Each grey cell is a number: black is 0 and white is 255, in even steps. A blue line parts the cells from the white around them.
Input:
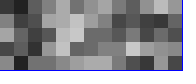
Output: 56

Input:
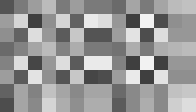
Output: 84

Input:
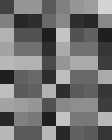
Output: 67

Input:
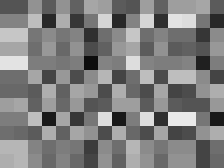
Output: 84

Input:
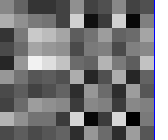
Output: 136

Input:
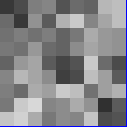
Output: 56

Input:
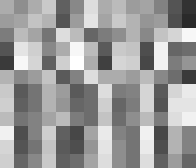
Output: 172

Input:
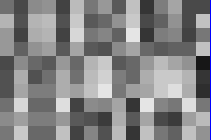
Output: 112
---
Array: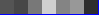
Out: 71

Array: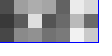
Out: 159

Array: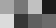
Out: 119

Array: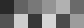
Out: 99

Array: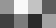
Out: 249

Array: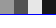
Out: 82

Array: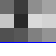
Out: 59

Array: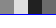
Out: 223

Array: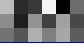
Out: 43
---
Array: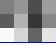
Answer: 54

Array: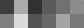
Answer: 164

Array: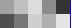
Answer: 176

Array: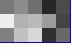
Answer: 156

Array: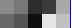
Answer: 230

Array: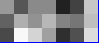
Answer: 118

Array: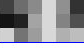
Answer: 131

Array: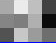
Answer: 176
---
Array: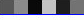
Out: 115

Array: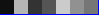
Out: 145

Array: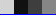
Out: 62

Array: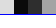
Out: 46

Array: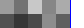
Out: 156

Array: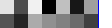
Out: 192

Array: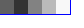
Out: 130

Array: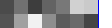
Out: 202

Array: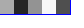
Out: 147

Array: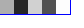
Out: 174
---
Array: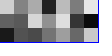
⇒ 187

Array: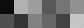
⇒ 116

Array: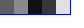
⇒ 225

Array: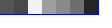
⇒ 138

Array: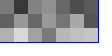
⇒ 103

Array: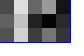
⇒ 20

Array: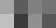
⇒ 192

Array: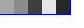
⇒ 39
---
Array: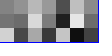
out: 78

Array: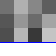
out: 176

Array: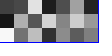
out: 78

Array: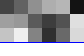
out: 174

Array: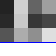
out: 208

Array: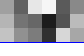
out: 246

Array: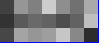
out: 142

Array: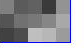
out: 97
